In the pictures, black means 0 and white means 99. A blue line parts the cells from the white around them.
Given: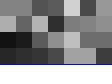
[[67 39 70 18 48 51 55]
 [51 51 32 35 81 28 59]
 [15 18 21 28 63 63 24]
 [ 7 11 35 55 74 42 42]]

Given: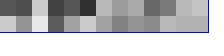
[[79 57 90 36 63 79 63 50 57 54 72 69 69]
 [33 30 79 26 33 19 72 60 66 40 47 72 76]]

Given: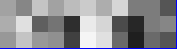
[[67 87 37 45 18 91 83 29 15 48 52]
 [63 52 76 63 73 79 67 83 48 48 33]
 [59 76 59 56 25 95 87 41 12 41 33]]

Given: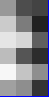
[[96 76 55]
 [89 83 37]
 [79 48 13]
 [73 33 17]
 [62 55 20]
 [59 30 26]]

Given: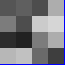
[[71 75 41 24]
 [48 30 79 83]
 [33 37 30 67]
 [17 13 48 67]]

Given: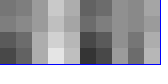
[[49 53 60 74 64 42 49 56 53 60]
 [46 49 60 78 67 38 42 56 53 64]
 [35 42 67 81 71 28 35 56 46 67]
 [28 38 67 89 74 20 28 60 42 71]]

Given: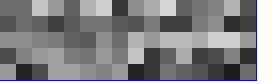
[[59 14 29 63 63 55 51 59 14 21 45 38 32 21 11 42]
 [55 55 51 48 38 35 55 42 69 59 72 72 66 80 80 59]
 [42 42 76 59 38 69 80 21 55 66 83 38 45 51 69 32]
 [32 42 38 25 35 45 45 35 32 48 25 25 48 55 18 25]
 [29 51 59 63 48 45 59 48 76 21 38 66 25 29 51 18]]

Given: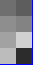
[[73 17]
 [63 81]
 [55 51]
 [43 36]]
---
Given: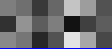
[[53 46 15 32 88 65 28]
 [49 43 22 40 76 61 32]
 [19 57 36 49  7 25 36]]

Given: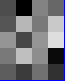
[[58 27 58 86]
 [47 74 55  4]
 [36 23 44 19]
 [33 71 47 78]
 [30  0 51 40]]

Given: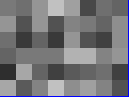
[[65 35 51 75 55 62 51 32]
 [58 32 58 32 51 47 39 55]
 [47 43 58 75 62 28 43 39]
 [43 22 39 22 58 32 25 55]
 [39 47 47 47 69 69 51 58]
 [18 65 39 25 35 39 43 25]]

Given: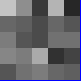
[[76 55 22 70 15]
 [52 48 66 19 26]
 [48 33 29 44 44]
 [40 37 29 40 33]
 [33 44 48 40 37]]

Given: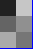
[[66 46]
 [39 56]
 [13 77]]

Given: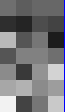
[[94 26 46 78]
 [72 33 46 11]
 [65 69 54 61]
 [54 22 57 82]
 [43 36 40 40]
 [33 50 50 43]
 [18 14 30 26]]

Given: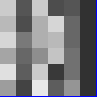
[[87 36 79 22 44 19]
 [83 47 68 72 40 19]
 [79 33 79 30 33 19]
 [72 30 68 83 40 19]
 [64 40 55 76 44 19]
 [61 26 90 36 58 19]]

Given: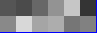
[[53 84 64 67 46 50]
 [33 29 40 57 77 20]]
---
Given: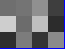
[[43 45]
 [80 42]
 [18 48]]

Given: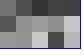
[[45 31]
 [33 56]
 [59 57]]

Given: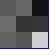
[[35 40]
 [42 20]
 [38 33]]

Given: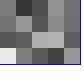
[[48 21]
 [45 59]
 [33 36]]

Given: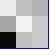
[[92 74]
 [65 94]
 [ 3 74]]

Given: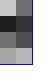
[[78 43]
 [12 20]
 [44 31]]

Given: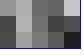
[[58 68]
 [27 69]
 [29 62]]

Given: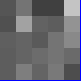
[[33 45]
 [31 63]
 [37 39]]

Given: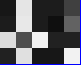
[[ 9 89]
 [11 90]
 [85 30]]
